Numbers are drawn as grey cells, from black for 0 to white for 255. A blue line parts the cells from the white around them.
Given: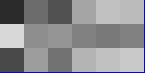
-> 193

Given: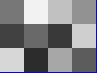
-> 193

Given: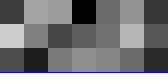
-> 148

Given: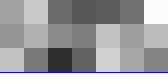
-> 113

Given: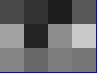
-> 29

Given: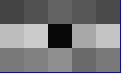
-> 87

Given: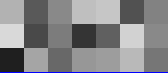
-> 81
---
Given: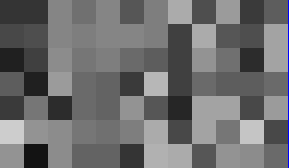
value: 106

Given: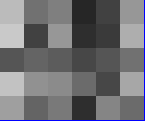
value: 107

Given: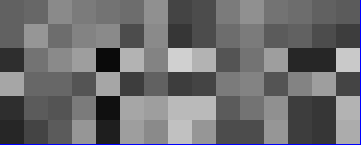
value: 172

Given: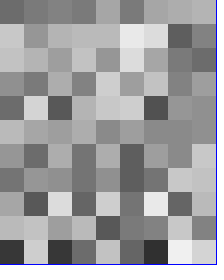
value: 212

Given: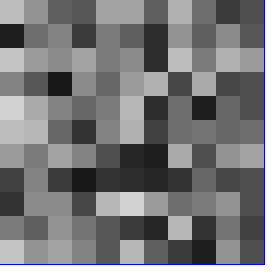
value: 79
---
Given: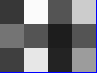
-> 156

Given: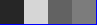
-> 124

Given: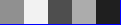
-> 31

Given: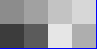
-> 174

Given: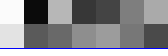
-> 74

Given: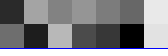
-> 226

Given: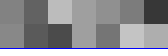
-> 174
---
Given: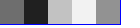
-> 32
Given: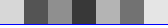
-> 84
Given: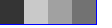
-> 201
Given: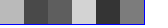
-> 73
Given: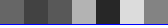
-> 66
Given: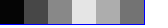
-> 71
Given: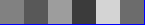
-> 88
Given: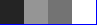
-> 149
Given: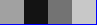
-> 19
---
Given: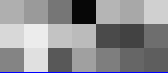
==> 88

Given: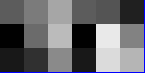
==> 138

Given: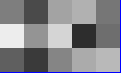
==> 133

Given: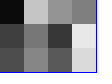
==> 89

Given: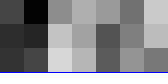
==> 215

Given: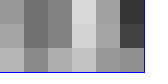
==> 174

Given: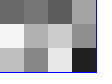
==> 232

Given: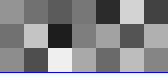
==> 239
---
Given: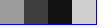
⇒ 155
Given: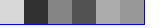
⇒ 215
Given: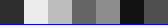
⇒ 46
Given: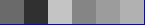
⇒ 106
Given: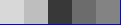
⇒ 216
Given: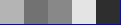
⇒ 180
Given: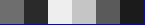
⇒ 110
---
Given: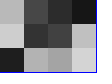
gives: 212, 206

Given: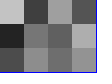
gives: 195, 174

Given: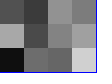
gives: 208, 168

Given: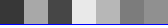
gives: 233, 183

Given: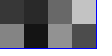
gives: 195, 146

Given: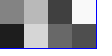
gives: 249, 214
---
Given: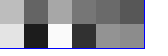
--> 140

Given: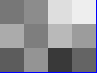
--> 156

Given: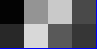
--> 54

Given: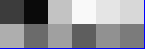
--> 123

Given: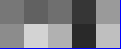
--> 191

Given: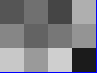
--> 148

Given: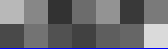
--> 218

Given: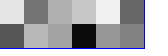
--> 130

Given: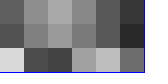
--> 41

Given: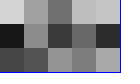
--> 44
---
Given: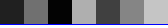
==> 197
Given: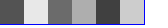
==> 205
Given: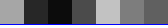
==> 96
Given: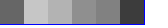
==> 60
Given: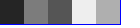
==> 175
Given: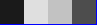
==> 77
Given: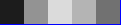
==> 113
